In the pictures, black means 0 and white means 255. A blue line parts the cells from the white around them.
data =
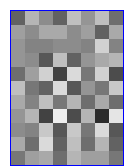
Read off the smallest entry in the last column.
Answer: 76
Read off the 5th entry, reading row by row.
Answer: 191
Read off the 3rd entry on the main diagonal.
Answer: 131
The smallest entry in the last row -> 110
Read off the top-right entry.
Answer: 110
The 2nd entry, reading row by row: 181
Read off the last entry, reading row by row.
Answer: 119
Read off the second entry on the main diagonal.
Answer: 140
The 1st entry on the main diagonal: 98
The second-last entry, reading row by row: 159
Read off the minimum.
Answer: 44
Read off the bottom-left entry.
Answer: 119
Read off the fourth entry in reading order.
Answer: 98
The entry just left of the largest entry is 66
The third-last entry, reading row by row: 159
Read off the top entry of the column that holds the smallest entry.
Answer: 191
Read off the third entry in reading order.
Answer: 140
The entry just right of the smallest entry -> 229
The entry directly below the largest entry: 87

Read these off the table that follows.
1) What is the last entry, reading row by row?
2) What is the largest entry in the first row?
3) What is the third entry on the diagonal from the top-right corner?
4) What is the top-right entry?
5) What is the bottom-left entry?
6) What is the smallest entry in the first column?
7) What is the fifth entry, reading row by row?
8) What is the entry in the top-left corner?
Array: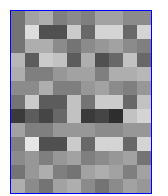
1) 151
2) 174
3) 162
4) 139
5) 174
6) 58
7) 139
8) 116
